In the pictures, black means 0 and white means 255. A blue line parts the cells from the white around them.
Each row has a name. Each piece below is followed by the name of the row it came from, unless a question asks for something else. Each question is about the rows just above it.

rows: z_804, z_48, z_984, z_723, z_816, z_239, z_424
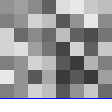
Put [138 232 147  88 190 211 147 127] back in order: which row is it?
z_48
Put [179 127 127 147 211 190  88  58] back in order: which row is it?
z_816

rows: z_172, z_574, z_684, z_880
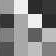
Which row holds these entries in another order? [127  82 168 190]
z_880
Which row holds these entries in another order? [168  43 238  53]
z_574
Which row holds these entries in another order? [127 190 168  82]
z_880
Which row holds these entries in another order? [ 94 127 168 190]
z_684
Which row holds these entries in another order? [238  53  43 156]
z_172
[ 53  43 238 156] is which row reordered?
z_172
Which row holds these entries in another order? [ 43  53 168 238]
z_574

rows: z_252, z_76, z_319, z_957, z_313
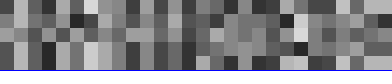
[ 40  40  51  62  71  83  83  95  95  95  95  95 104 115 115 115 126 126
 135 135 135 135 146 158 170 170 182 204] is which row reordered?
z_957
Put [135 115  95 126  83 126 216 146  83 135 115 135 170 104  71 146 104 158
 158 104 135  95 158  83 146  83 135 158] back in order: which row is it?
z_319

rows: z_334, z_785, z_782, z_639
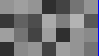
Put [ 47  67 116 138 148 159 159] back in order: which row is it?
z_782
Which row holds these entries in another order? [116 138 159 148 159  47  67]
z_782
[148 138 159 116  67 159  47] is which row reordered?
z_782
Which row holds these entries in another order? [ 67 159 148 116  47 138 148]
z_639
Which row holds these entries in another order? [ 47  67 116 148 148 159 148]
z_334
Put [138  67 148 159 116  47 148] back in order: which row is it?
z_639
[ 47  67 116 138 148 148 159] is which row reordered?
z_639

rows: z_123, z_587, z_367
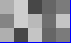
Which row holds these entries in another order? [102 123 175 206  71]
z_123
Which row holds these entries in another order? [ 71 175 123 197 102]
z_367
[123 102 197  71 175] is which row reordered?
z_367
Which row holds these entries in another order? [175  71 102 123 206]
z_123
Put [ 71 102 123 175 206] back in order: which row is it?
z_123

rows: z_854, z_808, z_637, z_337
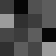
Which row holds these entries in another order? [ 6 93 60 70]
z_637
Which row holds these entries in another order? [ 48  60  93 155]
z_808
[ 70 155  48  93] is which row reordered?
z_337
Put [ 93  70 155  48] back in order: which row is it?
z_337
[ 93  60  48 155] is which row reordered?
z_808

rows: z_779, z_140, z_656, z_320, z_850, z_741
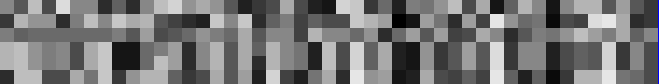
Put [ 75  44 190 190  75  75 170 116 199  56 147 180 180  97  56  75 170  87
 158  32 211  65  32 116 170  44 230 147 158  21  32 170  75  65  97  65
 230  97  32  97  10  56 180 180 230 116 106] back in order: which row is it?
z_741
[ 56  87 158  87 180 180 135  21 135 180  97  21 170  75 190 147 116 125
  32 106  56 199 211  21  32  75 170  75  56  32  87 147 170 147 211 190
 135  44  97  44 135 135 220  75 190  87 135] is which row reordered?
z_779
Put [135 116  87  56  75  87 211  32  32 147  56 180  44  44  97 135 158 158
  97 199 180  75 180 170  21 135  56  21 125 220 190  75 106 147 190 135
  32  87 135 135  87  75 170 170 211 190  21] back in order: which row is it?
z_850

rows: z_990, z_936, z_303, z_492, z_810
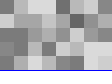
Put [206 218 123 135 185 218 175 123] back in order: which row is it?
z_810
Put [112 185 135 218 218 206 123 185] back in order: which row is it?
z_990
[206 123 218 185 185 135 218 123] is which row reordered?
z_492

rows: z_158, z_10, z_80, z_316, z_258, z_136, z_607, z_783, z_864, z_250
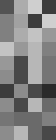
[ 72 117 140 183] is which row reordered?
z_136
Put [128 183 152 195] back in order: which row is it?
z_316
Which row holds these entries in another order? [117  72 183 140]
z_136
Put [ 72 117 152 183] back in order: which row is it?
z_258
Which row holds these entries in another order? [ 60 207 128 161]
z_10
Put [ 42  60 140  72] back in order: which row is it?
z_607
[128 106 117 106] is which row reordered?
z_864

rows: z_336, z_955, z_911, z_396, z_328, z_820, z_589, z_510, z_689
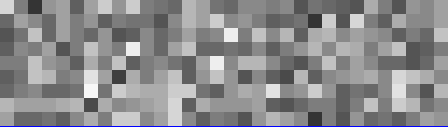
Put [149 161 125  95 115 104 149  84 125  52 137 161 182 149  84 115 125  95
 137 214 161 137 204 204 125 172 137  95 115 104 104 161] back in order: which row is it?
z_689
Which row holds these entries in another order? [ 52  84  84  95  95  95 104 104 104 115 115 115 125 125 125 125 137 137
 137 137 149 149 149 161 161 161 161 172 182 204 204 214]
z_689
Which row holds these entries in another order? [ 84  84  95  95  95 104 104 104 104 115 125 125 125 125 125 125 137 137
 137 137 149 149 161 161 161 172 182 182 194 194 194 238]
z_396
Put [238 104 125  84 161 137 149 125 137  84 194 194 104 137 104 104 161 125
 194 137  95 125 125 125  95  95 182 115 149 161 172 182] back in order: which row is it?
z_396
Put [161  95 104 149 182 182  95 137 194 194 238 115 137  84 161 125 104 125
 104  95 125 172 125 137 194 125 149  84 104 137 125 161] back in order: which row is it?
z_396

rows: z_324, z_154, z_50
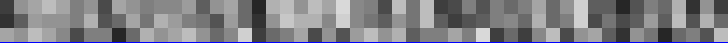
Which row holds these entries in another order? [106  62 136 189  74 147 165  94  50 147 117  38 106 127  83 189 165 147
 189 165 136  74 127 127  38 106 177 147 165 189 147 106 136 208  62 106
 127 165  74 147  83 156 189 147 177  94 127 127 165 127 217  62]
z_50
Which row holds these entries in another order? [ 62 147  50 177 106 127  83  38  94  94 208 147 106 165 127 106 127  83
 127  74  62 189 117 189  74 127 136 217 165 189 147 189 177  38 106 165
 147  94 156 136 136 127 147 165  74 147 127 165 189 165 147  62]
z_324

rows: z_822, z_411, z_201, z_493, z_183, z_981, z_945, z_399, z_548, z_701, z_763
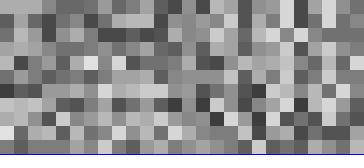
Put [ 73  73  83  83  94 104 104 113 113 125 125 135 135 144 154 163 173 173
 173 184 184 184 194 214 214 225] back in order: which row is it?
z_183
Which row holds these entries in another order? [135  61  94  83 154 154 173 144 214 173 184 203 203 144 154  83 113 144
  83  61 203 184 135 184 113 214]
z_945
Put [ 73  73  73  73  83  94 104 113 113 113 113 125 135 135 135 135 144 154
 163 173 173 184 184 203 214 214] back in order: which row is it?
z_411
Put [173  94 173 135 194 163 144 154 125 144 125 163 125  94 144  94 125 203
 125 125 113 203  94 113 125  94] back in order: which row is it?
z_981

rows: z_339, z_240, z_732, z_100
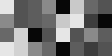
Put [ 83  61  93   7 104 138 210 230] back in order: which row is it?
z_100
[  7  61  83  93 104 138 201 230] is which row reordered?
z_240
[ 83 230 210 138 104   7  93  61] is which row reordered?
z_100
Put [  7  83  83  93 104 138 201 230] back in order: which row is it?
z_339
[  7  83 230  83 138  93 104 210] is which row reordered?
z_732
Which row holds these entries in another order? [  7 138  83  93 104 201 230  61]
z_240

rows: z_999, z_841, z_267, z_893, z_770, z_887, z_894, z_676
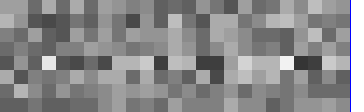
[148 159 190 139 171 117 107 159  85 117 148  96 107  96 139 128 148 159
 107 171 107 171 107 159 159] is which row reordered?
z_999
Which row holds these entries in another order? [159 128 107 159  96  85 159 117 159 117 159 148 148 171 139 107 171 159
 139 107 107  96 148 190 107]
z_267

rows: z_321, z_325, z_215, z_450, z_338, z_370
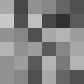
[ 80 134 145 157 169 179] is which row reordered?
z_215
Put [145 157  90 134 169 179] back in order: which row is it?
z_450
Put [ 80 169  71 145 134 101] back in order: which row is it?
z_321
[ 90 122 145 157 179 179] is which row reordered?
z_338
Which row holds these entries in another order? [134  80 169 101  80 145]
z_370

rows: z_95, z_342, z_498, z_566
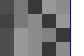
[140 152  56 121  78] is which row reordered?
z_95
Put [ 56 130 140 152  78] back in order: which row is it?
z_498
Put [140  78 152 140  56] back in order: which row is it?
z_566
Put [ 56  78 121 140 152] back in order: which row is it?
z_95
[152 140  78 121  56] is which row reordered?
z_95
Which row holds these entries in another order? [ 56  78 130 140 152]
z_498
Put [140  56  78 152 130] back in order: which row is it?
z_498

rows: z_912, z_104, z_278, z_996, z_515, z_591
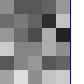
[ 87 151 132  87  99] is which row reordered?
z_515
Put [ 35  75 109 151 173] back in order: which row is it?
z_278
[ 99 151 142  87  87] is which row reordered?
z_912
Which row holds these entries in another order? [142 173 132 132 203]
z_996
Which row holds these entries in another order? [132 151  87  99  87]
z_515

